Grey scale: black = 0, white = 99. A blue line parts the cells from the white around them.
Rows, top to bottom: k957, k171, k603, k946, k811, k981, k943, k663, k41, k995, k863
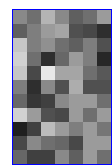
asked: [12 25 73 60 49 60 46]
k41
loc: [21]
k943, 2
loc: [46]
k41, 7
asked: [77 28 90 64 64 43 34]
k811
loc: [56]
k603, 3

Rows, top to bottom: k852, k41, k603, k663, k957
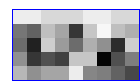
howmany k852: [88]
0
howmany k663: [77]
2

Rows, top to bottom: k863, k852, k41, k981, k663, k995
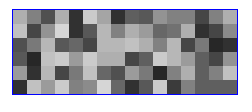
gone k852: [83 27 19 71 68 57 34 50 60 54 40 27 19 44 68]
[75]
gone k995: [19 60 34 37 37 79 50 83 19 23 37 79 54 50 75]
[40]
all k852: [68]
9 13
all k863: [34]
10
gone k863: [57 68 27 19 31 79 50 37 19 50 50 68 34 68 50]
[64]
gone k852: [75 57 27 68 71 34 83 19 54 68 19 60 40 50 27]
[44]
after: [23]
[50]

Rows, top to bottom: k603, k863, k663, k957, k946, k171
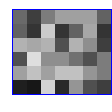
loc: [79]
k863, 3
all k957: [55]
3 4
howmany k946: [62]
2
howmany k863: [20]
3

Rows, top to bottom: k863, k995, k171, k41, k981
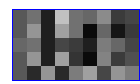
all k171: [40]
1 8
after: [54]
[23]
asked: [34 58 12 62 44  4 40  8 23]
k995
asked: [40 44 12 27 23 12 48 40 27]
k171

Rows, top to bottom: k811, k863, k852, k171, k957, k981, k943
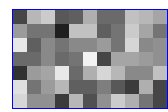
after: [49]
[34]
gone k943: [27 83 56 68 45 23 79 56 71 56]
[31]

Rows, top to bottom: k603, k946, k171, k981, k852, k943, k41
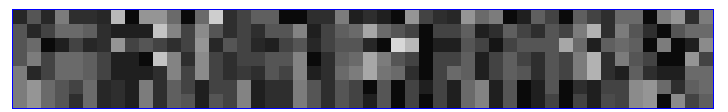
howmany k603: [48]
5
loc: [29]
k41, 43
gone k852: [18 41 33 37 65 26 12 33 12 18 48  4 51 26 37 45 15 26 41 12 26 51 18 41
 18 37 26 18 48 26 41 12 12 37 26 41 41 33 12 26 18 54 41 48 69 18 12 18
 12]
[22]
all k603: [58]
10 11 29 33 48
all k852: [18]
11 16 18 23 29 38 43 46
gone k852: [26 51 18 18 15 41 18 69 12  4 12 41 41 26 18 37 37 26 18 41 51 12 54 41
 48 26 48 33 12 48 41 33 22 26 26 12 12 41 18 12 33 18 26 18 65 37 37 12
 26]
[45]
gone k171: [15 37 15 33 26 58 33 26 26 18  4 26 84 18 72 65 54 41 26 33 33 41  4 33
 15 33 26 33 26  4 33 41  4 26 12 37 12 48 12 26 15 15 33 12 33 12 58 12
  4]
[8]

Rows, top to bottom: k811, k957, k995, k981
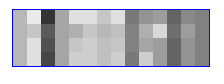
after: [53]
[50]
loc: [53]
k811, 13
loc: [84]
k957, 11

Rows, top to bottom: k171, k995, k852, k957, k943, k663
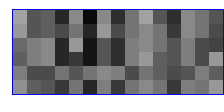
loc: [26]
k852, 15
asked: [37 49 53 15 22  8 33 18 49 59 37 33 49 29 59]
k957
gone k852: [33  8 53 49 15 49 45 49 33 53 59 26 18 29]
[41]
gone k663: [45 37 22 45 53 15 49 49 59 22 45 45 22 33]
[56]

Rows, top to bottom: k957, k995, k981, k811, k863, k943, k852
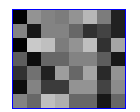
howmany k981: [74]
2
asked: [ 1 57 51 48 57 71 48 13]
k957
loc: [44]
k863, 2
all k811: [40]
3 4
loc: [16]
k863, 7
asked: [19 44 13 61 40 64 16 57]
k863
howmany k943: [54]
1

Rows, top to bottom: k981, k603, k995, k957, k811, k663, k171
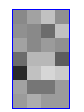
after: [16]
[75]
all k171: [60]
1 3 4
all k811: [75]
2
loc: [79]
k811, 4

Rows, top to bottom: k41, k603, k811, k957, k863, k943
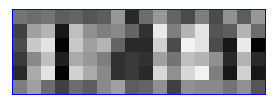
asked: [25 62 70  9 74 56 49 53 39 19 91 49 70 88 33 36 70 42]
k603
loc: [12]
k957, 4
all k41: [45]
1 3
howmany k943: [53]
3
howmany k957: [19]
2

